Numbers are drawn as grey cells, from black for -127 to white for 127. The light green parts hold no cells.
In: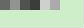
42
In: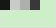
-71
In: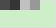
24
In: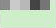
-10
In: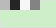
3
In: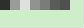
-47
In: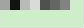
2
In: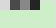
-91
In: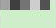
-45
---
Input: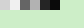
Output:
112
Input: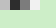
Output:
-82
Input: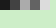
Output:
-61
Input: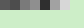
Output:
-50
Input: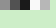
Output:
-45
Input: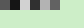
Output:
-106
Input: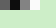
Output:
-114
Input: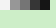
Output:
23
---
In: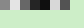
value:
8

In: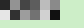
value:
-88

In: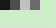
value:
-104

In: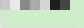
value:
73

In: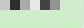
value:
73

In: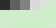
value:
-83
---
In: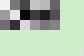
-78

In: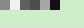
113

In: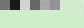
-101

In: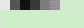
-42

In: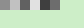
65

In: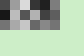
41

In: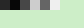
-120

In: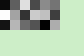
54
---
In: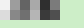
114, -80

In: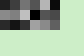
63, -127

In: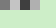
68, -64

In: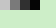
69, -122

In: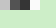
122, -74

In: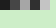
68, -98
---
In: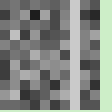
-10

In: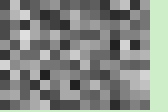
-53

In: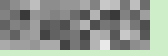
-29

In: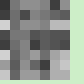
81

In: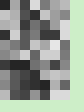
49
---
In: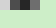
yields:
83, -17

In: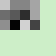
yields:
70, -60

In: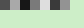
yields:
-48, 19

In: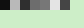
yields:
-112, -58

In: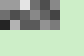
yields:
28, -4

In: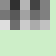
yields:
12, 65

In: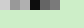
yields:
79, -5

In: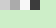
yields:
78, -67

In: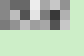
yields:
7, 71

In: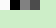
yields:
122, -51
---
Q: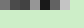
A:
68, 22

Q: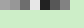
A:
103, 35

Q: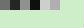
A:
78, 47

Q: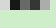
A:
87, 44

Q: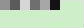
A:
86, 39

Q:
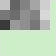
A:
88, 79
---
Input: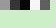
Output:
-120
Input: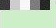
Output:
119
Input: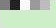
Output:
121
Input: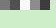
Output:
120
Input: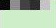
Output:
-61
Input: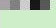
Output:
76
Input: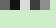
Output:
90
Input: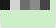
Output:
-17
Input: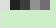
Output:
-66
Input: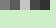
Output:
69
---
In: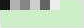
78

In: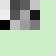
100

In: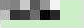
73

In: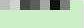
61

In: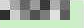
87

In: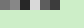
7
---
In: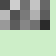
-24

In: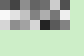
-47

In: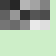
2

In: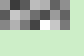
15

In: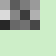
26

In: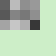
25

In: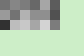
-35

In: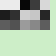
88

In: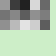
-22
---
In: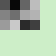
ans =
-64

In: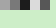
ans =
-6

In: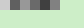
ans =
-21

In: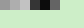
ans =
-27

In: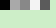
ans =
8

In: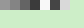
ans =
-27

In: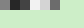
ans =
-19

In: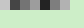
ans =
-11
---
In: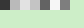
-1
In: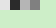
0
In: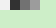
28
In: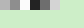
84
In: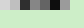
27
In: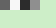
15
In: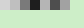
34
